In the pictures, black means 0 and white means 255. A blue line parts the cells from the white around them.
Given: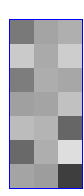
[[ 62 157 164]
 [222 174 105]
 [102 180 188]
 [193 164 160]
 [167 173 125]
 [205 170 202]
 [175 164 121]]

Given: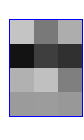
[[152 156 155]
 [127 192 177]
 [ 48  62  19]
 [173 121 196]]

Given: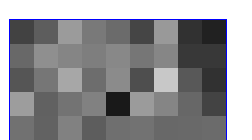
[[107 105 104 114 111  93 129  98 113]
 [ 67 103 133 155  25 129 115  97 157]
 [ 49  88 200  78 139 109 167 118  85]
 [ 56  56 134 118 136 126 133 143 104]
 [ 33  49 153  69 107 121 155  93  66]]

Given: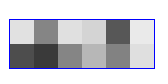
[[223 130 183 133  58  77]
 [234  87 212 224 133 225]]

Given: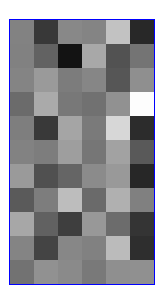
[[144 143 121 138 145 114]
 [ 46 187 129 135  68 132]
 [ 52 108 152  62  97 167]
 [128 176 106 189 125  90]
 [ 39 153 139 101  80 154]
 [ 89 162 118 158 125 130]
 [ 44 215 122 165  57 126]
 [253 145 113 120 170 107]
 [143  86 134 124 154 132]
 [116  82 168  19  98 129]
 [ 40 194 132 136  56 130]]

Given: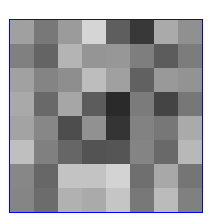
[[128 187 120 197 170 177 108 133]
 [117 168 111 211 195 195 103 135]
 [184 105 132  85  83 102 128 191]
 [170 119 130  52 145  77 135 163]
 [119  68 123  42  92 166 105 169]
 [147 153  97 160 189 142 132 161]
 [124  92 126 151 149 180 100 128]
 [144 170  56  94 213 155 120 160]]
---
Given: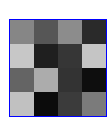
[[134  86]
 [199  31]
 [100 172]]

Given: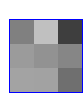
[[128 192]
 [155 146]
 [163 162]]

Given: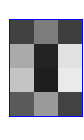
[[ 65 124]
 [170  35]
 [196  30]]

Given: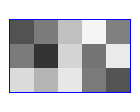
[[ 82 123]
 [123  51]
 [219 180]]

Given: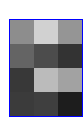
[[141 209]
 [100  76]
 [ 56 187]]

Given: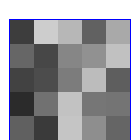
[[ 61 205]
 [102  71]
 [ 66  76]]

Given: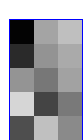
[[  3 164]
 [ 42 147]
 [148 119]]

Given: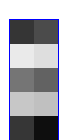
[[ 53  75]
 [234 222]
 [117  98]]
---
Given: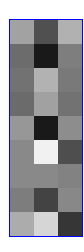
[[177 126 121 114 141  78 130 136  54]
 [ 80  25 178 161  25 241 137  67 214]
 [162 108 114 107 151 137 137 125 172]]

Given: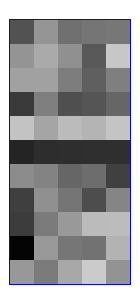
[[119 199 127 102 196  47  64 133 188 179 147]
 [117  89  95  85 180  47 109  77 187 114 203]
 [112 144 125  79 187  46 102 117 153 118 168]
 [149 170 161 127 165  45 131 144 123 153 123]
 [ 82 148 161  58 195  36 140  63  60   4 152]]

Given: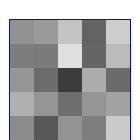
[[205 187 107 162 202]
 [100 101 172 149 126]
 [195 223  60 111 147]
 [154 123 109 149  88]
 [145 125 149 176 139]]

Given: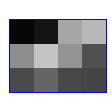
[[184  80  69]
 [166 147  72]
 [ 20 196 101]
 [  7 142  74]]

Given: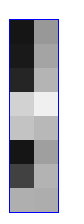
[[152 164 180 240 184 159 179 173]
 [ 21  25  37 210 195  21  65 175]]

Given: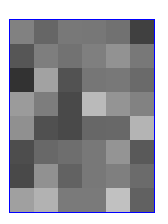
[[ 64 120 106 130 180  89 107  97]
 [113 146 120 148 104 148 127 193]
 [119 127 118 186 103 120 120 122]
 [120 114  82  73  73 110  98 122]
 [102 126 162 125  80 104 145 178]
 [129  86  50 155 144  77  73 160]]
